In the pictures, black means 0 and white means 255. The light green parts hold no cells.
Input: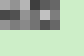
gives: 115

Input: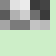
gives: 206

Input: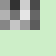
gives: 114

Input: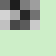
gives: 170

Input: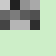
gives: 124

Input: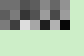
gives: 156
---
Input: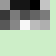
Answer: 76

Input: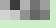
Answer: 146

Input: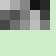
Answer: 123

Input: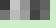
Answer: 157

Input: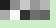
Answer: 49

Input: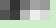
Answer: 186
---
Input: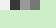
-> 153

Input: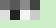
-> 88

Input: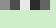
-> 99

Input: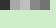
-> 135

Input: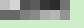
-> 81

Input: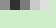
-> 142

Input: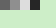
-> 143
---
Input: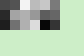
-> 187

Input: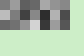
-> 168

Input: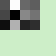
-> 252

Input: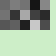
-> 115

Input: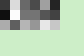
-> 75

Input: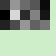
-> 107

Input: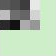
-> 80

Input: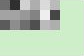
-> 174
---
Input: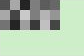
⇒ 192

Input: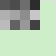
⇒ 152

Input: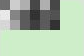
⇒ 91

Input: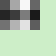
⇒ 226

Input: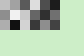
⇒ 142

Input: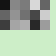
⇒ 40

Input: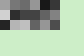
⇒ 150

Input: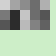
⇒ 130

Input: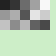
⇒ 97

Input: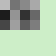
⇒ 93
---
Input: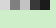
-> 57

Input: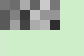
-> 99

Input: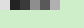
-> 142

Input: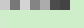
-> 132

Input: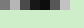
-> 23

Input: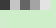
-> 164

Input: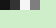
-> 126

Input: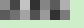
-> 49

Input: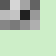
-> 99

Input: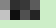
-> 91
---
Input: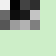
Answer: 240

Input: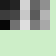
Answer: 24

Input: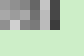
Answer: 156

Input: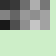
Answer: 45

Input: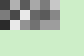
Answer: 64

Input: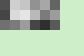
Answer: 80

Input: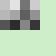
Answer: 195

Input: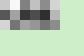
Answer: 202

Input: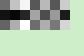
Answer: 109

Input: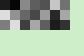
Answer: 28
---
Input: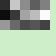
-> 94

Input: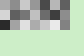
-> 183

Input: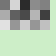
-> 140

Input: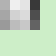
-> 228

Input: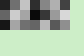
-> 176

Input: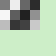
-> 103
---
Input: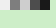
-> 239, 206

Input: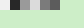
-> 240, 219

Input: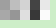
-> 251, 232

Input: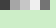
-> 239, 198

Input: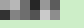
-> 202, 183

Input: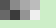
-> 239, 188

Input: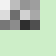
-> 242, 220

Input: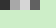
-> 214, 168
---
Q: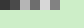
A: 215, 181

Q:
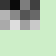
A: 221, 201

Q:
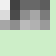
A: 240, 219

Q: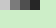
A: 200, 123

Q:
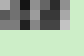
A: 195, 177

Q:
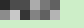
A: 200, 180

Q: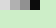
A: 218, 177
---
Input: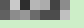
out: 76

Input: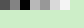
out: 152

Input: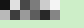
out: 93

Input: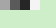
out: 90

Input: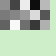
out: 110

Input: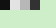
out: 227
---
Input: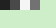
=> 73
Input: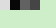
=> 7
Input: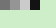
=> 149
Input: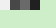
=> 72
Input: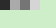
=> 170
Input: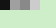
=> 160
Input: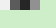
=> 91
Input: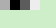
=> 1
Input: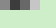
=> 60
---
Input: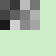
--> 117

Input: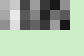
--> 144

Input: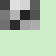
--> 92

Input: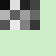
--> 66

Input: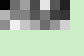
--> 33

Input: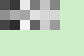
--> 133

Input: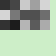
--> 213
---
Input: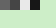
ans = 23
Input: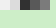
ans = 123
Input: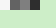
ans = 46
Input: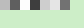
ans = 114
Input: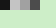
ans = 76
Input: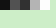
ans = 253
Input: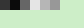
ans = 152
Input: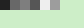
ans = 157
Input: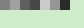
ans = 42
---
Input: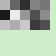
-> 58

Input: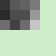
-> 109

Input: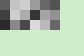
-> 185

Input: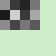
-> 119

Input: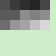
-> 194

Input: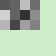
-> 160

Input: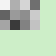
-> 130

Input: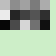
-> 113
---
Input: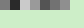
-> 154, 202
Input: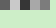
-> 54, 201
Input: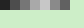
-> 169, 199
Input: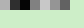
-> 129, 200
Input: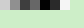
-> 103, 245
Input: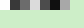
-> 219, 254
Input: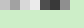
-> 235, 235
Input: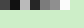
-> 38, 251
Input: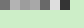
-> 168, 222
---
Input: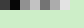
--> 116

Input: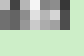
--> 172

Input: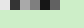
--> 127

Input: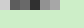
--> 48

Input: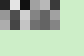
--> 112

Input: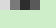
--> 121

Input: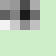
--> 202

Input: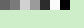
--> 44
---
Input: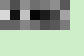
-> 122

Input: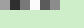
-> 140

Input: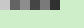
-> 48

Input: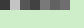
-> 110

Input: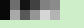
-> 179

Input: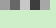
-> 167

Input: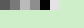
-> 227

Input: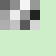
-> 213

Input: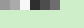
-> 109

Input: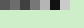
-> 203
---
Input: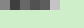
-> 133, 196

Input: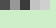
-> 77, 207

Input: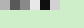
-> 179, 210

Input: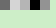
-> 107, 147

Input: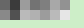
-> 103, 230

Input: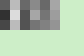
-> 94, 148
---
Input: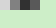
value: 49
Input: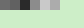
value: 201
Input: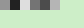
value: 76
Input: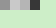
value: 181
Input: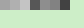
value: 130
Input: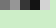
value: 19
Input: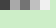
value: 192
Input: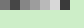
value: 216
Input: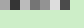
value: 221
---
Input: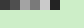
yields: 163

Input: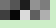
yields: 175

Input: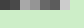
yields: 168

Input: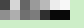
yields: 236

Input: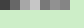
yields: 167

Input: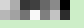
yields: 214

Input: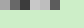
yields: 190
